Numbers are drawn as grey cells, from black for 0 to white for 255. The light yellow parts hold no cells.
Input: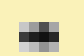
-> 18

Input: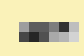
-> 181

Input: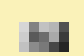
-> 169

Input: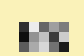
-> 60

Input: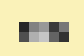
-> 100

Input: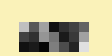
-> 57

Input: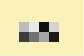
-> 166
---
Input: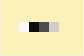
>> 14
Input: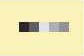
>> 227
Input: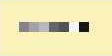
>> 81
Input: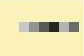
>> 37
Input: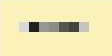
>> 85
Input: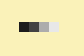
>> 66
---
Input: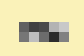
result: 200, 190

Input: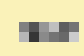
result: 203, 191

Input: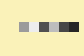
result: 237, 189

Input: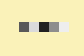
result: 238, 218

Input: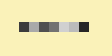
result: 208, 187

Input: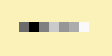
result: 249, 202

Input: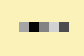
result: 210, 165

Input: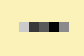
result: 203, 139
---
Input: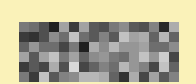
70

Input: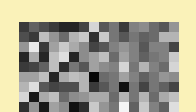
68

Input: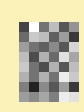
201

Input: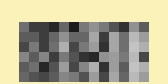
71

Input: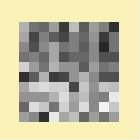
232
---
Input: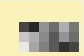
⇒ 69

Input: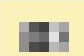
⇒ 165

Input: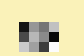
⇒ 252

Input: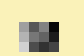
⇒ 68

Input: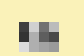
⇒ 154

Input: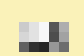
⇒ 109
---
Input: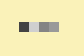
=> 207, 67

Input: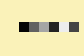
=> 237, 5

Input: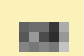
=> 195, 46

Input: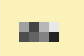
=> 232, 36

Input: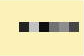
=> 194, 15

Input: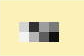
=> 243, 17

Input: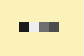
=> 238, 26

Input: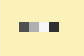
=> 245, 49

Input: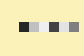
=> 239, 38

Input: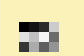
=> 245, 0
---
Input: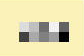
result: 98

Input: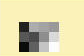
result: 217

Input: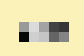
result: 55

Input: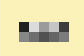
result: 61

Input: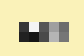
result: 108

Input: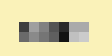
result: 170
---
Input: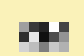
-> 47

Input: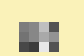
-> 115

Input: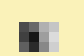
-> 64

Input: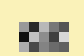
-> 17

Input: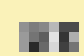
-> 154

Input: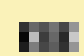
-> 7

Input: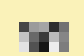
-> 196

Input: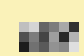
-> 81

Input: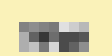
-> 174
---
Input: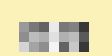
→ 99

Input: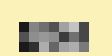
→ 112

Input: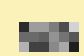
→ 157

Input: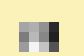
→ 145

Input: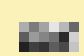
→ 163

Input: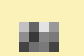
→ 227

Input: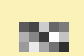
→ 204
